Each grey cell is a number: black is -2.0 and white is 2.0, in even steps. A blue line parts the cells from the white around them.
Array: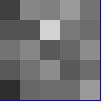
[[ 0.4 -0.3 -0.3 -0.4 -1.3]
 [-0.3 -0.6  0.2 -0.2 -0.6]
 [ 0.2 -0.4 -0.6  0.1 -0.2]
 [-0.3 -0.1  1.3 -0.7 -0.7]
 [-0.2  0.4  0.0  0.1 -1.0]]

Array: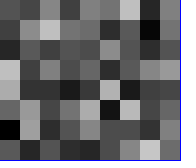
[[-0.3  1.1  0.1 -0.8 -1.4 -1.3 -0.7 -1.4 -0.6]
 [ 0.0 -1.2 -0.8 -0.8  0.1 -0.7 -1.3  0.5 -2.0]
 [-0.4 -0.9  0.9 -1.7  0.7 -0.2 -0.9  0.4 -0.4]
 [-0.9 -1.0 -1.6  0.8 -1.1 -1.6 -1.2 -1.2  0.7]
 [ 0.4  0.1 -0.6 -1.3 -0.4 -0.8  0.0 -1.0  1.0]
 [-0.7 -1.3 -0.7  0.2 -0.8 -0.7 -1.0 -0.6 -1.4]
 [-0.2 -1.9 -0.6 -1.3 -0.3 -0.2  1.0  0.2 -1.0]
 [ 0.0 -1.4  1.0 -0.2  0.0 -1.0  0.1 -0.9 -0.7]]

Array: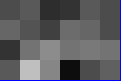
[[-0.5 -0.8 -1.8  0.1  1.0 -0.6]
 [-0.2 -0.1 -0.2  0.2 -0.2 -1.2]
 [-0.8 -0.4 -0.3 -1.0 -0.7 -0.4]
 [-0.8 -0.6 -1.2 -1.3 -0.6 -0.8]]

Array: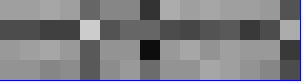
[[-0.8  0.1  0.3  0.5  0.6  0.3  0.3 -0.3  0.4  0.2 -0.6  0.2  0.1  0.3
   0.3]
 [-1.1  0.4  0.4  0.5  0.3  0.6  0.4 -1.8  0.3  0.3 -0.6  0.4  0.6  0.5
   0.4]
 [ 0.7 -0.8 -1.1 -0.6 -0.7 -0.9 -0.8 -0.4 -0.4 -0.7  1.2 -1.0 -1.0 -0.8
  -0.8]
 [-0.7  0.4  0.5  0.5  0.6  0.5  0.7 -1.2  0.1  0.1 -0.4  0.5  0.6  0.5
   0.5]]

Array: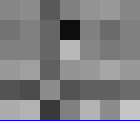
[[ 1.1  0.2  0.8  0.0 -1.1  0.8  0.7]
 [-0.3 -0.5 -0.5 -0.7  0.2 -0.8 -0.7]
 [ 0.4  0.6  0.4  0.3 -0.5  0.5  0.4]
 [ 0.0 -0.1  0.1  0.9 -0.4  0.0  0.0]
 [ 0.0 -0.3  0.0 -1.8 -0.4  0.0 -0.2]
 [ 0.1  0.4  0.3  0.0 -0.6  0.2  0.1]]

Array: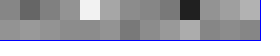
[[ 0.1  0.2  0.1  0.7  0.4  0.2 -0.1  0.3  0.2  0.2  0.3  0.4  0.3]
 [ 0.8  0.5  0.3 -1.5 -0.1  0.1  0.2  0.6  1.8  0.3  0.0 -0.4  0.1]]

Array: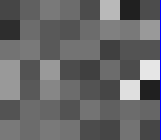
[[-0.9 -0.2 -0.9 -0.8 -0.2 -0.1 -0.3 -0.1]
 [-0.4 -0.3 -0.5 -0.2 -0.7 -0.4 -0.3 -0.7]
 [-1.5  1.5 -0.9 -0.7 -0.3  0.1 -0.6  0.4]
 [ 1.6 -0.8 -0.3 -1.0 -0.8  0.4 -0.7  0.4]
 [-0.7 -0.7 -1.0 -0.2 -0.2 -0.6 -0.1 -0.2]
 [ 0.4 -0.1  0.0 -0.3 -0.7 -0.6 -0.3 -1.3]
 [-0.8 -1.5  0.9 -0.8 -0.3 -0.1 -0.5 -0.9]]
